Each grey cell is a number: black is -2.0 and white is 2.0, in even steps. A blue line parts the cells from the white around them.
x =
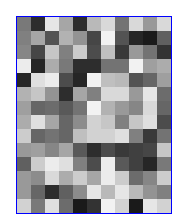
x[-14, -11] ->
-0.1
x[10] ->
[-0.5, 1.2, 1.7, 1.5, 0.0, -0.8, 1.7, -0.6, -1.0, -1.4, -0.1]
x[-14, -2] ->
0.4
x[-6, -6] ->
1.3
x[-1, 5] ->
-1.2
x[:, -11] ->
[-0.1, 0.0, 0.1, 1.7, -1.4, 0.8, 0.5, 0.7, 1.2, 0.4, -0.5, 0.4, 0.4, 1.3]
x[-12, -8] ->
0.0
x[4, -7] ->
-1.4
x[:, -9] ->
[1.6, -0.7, 1.1, 0.7, 1.7, 0.3, -0.3, 0.6, -0.2, 0.1, 1.7, 1.4, -1.3, 1.5]
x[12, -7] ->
0.2
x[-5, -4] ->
-1.1
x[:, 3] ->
[0.6, 0.8, 0.0, -0.1, -0.8, -1.3, -0.6, -0.4, -0.4, 0.6, 1.5, 0.7, -0.5, -0.3]
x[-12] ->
[0.1, -0.9, 1.1, 0.0, 1.2, -0.8, 1.0, -1.1, 0.4, -0.2, -1.2]
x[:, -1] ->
[1.4, -0.5, -1.2, 0.7, 0.5, -0.3, -0.4, -0.8, -0.2, 1.1, -0.1, 1.2, 0.0, 1.3]
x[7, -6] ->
1.3
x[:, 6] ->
[1.4, 1.8, 1.0, -0.2, 1.0, 1.4, 0.8, 1.1, 1.3, -0.8, 1.7, 1.7, 0.9, 1.8]
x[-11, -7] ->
-1.3
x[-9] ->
[0.8, 1.1, 0.3, -1.3, 0.6, 0.0, 1.4, 1.4, 0.4, 1.6, -0.3]
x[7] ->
[0.7, 1.5, 0.6, -0.4, 0.2, 1.3, 1.1, 0.0, 1.1, 1.5, -0.8]
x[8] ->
[1.2, -0.4, -0.2, -0.4, 1.0, 1.3, 1.3, 1.5, 0.0, -1.1, -0.2]
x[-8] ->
[0.5, -0.4, -0.3, -0.6, -0.2, 1.8, 0.8, 0.4, 0.1, 1.4, -0.4]
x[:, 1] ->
[-1.3, 0.6, -0.9, -1.4, 1.5, 1.1, -0.4, 1.5, -0.4, 0.5, 1.2, 0.2, -0.4, -0.1]
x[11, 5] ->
0.6
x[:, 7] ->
[-0.2, -0.7, -1.1, -0.2, 0.9, 1.4, 0.4, 0.0, 1.5, -1.1, -0.6, 1.2, 1.6, 1.3]

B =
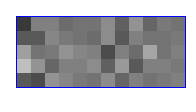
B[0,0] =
-1.1
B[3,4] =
0.0
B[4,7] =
-0.4
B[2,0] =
0.5
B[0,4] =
-0.2
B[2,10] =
-0.2
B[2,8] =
-0.3
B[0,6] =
0.2
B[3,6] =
-0.5
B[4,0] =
-0.6
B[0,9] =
-0.4
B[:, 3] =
[-0.3, -0.1, 0.3, 0.0, 0.1]
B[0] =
[-1.1, 0.0, 0.0, -0.3, -0.2, -0.2, 0.2, -0.5, 0.3, -0.4, -0.1, -0.2]
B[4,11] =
0.0
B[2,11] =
0.0
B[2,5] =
0.0
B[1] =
[-0.6, -0.6, 0.1, -0.1, -0.2, -0.3, 0.2, -0.6, 0.0, -0.2, -0.2, -0.1]

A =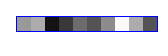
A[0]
0.4
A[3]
-1.1
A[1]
0.7
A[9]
-0.7
